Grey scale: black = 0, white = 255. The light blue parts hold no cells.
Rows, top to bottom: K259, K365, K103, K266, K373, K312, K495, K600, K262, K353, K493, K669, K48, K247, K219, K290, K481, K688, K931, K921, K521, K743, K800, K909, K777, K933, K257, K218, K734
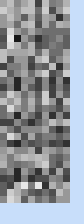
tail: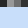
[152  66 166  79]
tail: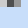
[204]
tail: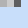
[136 178]
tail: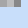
[166 190  66 190 124 136 178]
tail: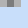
[ 79  95 124 110  95]
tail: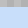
[110  95 124]
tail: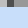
[ 79 178 204  95 136 178]

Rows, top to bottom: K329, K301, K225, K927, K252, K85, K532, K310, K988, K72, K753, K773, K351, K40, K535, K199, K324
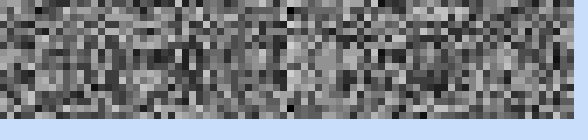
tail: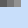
[ 76 162 162 178 132  92 132  92 162  16  61  46  61  76 119 104 193 178
 119 119  31 119  76  61  46 104  46 146 146  76 104  46 104 132 146 104
  46 193 146 162 178  76 146 119  76  31 132 178 104  76  92  46 104  61
 104 146  61  46  31  31 178  61  31 132 178 119 178 146 104 146 146 162
 132 178 104 193  61  46]
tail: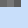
[ 92 162  92  76 178  61  76 193 104 162 104 146 162 119 193 119 146  46
 146 146 104 132 132  76  92 146  61 104 104  46  61 162 132 146 104 178
  76 132  46  46  31  92  31  61 162  46 193 193  92  76  46  46  61  46
 146  46 178 119 162  61 132  92  31 146 132  76 132  61 104 162 146 146]
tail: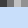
[162 146 162  76 132 193 132 132  92  31  76 193 162 162 146 119 146 193
 119 146  76 104 132 104  92  76 119 104 104 178   3  92 104  92  76 104
 132 119 132  92  76 132  92 162 119  92  31 146 193 178 104 193 193 146
 178 162  76  61 132 119 132  76  46  46 104  31 162 162 104 132 132]
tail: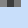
[ 92  46  92  61 119 119 146 132 162  92  76  31 104 162  31  92  76]

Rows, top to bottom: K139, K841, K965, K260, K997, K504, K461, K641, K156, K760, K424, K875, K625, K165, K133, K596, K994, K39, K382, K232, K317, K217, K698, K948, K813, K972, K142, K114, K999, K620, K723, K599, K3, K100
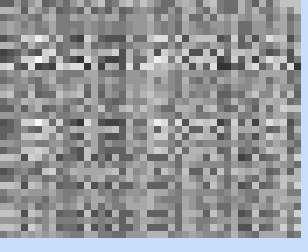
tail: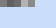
[ 97 179 109 167 208 194 194]
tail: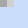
[194 194]
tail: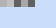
[151 138 109 179 151 179 194 167 167 151 109 167 124 138 124 179  97  97
 124 109 167 194 138 138 194 124 194  97]
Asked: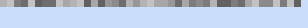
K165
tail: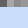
[179  97 194 167 124 194  97  97 179  97 194 124 194 167 167 179 151  97
 109 167  97 179]

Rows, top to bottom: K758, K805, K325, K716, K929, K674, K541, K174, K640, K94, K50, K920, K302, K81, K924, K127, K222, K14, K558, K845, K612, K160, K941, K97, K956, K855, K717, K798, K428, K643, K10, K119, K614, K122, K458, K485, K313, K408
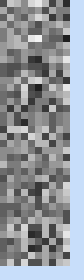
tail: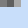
[214 184  56 124  56]
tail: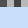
[200]

